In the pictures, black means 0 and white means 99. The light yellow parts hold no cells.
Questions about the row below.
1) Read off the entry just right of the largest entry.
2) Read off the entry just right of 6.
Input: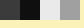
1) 62
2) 91

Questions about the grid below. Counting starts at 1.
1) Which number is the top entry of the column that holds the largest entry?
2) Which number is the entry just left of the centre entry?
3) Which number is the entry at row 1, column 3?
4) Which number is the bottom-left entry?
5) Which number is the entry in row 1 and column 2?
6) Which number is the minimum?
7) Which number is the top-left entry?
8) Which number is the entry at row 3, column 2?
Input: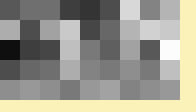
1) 70
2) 74
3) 43
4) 55
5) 43
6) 6
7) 34
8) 24

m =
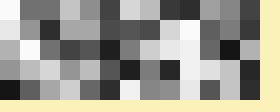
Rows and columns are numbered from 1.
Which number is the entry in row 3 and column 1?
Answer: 69
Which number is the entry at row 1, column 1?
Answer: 97
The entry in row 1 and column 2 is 44
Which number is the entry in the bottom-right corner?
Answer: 18
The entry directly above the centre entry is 33
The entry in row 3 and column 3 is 44
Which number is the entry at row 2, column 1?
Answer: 90
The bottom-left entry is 8
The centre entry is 48
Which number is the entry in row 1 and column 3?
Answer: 44
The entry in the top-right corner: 26
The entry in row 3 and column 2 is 97
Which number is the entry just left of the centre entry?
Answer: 12
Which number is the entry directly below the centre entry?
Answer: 12

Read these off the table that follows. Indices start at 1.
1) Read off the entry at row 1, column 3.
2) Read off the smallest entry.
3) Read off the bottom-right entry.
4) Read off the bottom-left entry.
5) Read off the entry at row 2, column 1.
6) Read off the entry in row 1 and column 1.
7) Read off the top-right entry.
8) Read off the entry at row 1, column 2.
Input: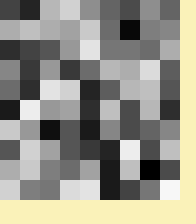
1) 71
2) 0
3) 96
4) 81
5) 67
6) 26
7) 39
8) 14

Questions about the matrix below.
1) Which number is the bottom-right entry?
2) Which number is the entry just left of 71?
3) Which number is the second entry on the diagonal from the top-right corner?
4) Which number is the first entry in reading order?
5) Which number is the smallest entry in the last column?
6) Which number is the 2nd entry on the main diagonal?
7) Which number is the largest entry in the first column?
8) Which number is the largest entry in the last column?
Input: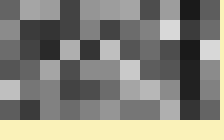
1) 39
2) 64
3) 23
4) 39
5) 36
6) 23
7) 74
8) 84

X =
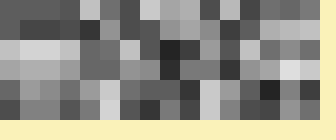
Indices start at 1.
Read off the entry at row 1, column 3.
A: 36
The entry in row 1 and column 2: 36
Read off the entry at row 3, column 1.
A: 75
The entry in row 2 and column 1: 36
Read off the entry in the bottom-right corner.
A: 43
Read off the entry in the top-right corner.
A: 47
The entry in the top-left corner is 36
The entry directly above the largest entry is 54
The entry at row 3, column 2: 82
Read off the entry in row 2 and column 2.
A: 27
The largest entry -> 86

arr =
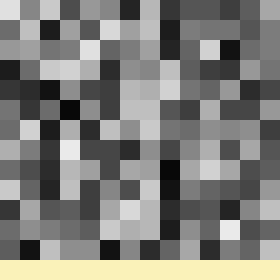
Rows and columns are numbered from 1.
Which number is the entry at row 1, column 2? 52
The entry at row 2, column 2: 74
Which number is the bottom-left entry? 36
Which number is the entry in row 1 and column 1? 87
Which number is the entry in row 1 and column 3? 78
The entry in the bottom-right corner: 74
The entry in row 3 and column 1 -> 59
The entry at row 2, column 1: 42
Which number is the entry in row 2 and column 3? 11
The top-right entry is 65
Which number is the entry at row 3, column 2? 62

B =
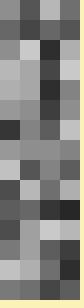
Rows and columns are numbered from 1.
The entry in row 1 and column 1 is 55
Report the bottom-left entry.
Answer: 47
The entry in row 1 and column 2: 33
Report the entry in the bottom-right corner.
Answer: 36
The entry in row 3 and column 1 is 55
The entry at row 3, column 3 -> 18
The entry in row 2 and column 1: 40
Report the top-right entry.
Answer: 43
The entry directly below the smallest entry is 71

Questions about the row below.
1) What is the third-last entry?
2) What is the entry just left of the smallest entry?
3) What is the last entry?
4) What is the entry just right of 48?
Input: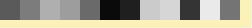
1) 20
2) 41
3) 45
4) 68

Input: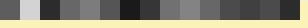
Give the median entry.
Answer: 33
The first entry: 36
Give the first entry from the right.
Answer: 17
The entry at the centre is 21
